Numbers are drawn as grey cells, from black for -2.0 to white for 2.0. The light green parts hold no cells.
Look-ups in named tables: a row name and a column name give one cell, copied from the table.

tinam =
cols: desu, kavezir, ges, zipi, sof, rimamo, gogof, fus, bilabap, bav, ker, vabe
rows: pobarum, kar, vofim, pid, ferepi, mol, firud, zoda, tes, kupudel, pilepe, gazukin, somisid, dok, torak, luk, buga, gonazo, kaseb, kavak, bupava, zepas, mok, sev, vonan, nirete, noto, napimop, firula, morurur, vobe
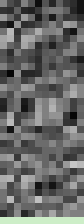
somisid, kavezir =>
-0.2
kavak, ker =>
0.3
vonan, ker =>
-1.1
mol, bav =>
-1.1
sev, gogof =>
-0.4
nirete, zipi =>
0.8
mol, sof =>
0.6
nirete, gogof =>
-0.5
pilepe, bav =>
0.3
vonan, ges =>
-0.5
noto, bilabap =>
-1.1
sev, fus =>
0.0

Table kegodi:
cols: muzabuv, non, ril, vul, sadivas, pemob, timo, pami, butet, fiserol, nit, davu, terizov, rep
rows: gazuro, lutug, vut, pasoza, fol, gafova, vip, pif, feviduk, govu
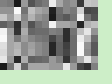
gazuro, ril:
-1.6
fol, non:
0.5
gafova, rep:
-0.3
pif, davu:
1.9
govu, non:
-0.2
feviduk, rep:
0.5
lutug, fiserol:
0.1
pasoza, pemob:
-0.2
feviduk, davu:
0.7
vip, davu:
1.9
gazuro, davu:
-1.1
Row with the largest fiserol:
govu

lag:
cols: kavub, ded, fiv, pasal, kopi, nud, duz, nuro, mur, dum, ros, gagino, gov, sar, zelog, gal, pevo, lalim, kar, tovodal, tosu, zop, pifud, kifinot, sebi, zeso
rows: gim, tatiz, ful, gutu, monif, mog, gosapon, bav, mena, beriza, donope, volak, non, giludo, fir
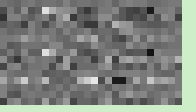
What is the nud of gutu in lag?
-0.3
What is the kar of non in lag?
0.0
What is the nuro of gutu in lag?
-0.3
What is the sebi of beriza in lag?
-0.2
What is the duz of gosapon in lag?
-0.3
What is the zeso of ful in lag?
-1.0
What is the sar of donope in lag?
0.0
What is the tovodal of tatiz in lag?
-1.0
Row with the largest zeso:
mena

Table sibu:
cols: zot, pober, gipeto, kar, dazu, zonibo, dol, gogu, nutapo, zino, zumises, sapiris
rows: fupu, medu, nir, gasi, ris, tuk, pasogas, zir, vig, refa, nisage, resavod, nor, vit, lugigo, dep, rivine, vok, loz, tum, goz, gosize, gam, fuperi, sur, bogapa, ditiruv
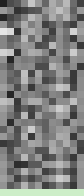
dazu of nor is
-1.1
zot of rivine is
0.3
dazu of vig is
0.0
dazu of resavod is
-0.1
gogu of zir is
-0.9
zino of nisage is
0.3
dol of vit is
-0.6
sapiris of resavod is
0.2

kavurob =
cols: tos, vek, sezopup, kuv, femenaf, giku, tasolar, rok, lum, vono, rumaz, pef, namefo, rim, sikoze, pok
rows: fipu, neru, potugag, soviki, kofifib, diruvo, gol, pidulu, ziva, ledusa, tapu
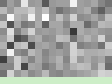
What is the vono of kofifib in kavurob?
0.4
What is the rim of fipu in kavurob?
0.6
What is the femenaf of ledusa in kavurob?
0.6
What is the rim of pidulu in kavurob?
0.7
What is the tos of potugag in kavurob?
0.2
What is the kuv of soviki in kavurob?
-0.1
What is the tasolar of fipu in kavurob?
-0.6
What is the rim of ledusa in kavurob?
0.3
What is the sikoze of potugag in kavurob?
0.2
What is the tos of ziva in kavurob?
-1.0
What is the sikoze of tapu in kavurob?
1.3
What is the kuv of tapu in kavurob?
0.7
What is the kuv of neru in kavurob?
0.9
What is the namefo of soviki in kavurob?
-0.3
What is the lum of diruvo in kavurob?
1.0
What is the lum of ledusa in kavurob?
0.7

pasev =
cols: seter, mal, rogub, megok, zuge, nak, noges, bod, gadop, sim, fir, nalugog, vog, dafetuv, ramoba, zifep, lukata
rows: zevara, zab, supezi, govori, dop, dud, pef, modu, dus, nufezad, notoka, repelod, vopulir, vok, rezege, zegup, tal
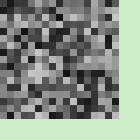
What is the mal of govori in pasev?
-0.2
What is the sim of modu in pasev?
-1.0
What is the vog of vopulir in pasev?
-1.3
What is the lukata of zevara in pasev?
-0.6
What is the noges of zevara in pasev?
-0.2
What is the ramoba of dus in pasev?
0.6
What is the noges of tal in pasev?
0.8
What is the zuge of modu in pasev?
0.4
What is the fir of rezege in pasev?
1.0
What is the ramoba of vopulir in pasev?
0.8
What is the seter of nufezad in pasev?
-0.9
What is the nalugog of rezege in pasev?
-1.4

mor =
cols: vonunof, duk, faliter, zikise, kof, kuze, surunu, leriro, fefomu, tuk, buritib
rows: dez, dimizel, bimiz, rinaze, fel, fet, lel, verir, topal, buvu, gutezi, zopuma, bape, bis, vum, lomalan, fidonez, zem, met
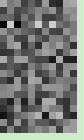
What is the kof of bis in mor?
0.2
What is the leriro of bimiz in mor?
-1.0
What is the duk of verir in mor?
-1.1
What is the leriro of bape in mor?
0.3
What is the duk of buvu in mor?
-0.6
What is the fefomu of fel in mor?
-1.0
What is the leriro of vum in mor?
0.7
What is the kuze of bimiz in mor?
0.2
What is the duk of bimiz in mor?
-0.4
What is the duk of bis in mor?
0.2
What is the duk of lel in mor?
0.3
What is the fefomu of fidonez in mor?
0.9
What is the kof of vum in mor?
0.0
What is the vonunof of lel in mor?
-0.9
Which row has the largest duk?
rinaze

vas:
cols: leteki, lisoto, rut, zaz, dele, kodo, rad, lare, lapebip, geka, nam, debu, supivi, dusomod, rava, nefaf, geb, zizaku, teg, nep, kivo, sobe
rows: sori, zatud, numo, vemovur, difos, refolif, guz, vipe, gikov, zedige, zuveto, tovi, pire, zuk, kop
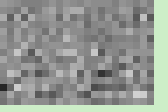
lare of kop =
-0.1
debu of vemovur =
0.4
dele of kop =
0.3
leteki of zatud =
0.2
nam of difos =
0.2
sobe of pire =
-0.4
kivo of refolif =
0.4
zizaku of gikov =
0.5
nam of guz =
0.3
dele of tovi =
0.5
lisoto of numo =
-0.5
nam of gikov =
0.0
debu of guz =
0.3
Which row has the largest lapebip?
zuveto

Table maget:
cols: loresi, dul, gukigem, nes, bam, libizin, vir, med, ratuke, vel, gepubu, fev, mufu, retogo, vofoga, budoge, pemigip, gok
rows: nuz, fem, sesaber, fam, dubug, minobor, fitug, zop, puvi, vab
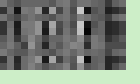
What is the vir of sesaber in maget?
-0.5
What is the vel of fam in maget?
-0.3
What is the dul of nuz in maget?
-0.5
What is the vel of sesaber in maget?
-0.2
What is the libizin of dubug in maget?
0.3
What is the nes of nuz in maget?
-0.4
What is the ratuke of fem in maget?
-0.9
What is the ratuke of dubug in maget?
-0.9
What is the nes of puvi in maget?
-0.3
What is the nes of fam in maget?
-0.1
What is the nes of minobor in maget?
-0.4
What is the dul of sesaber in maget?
-0.6
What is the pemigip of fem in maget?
-1.3
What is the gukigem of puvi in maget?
-1.4

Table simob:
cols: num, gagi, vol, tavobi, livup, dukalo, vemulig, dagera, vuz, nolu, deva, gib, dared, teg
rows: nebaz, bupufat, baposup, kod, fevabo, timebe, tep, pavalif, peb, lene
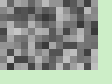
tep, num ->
0.3
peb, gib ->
-0.2
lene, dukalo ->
0.4
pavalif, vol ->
0.7
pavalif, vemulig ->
0.5
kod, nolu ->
-0.2
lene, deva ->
0.5
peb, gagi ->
1.0
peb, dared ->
-0.1
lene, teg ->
1.0
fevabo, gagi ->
0.9
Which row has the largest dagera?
tep

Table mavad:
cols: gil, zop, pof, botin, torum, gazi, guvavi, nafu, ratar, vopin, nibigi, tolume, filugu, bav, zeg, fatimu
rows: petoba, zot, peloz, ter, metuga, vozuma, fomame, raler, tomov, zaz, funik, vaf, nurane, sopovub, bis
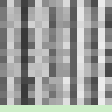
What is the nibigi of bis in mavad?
-0.3
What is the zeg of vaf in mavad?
1.7
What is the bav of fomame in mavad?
-0.7
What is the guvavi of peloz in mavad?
1.0
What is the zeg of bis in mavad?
1.7
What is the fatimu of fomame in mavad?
0.6
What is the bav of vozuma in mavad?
-0.4
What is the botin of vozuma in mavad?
-1.1
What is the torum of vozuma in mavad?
0.2
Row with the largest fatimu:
vaf

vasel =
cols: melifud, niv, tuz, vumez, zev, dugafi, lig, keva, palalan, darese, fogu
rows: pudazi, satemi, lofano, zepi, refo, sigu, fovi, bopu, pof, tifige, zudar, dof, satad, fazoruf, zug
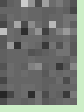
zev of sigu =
-0.3
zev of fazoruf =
-1.3
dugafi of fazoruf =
-0.2
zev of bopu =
-0.7
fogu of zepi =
-0.5
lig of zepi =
-0.5
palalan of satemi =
-0.4
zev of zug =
-0.4
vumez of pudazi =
1.2
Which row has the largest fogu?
tifige

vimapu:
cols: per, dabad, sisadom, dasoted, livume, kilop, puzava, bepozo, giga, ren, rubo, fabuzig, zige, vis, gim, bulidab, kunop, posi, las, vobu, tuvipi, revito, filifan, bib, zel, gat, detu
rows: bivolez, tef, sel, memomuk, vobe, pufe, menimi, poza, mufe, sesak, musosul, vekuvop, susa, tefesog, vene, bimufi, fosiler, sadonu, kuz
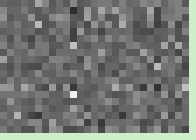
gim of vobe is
-0.9
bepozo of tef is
-0.5
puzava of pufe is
-0.5
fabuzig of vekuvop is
-0.1
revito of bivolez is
-0.1
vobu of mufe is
-0.2
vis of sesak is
-0.2
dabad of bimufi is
-0.3
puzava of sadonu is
-0.6
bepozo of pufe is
-0.7
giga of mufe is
0.0
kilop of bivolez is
0.6
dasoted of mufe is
-0.4
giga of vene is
-0.5
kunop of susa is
0.7
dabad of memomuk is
-0.4
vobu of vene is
0.2
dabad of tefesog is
-0.2
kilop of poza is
-0.2

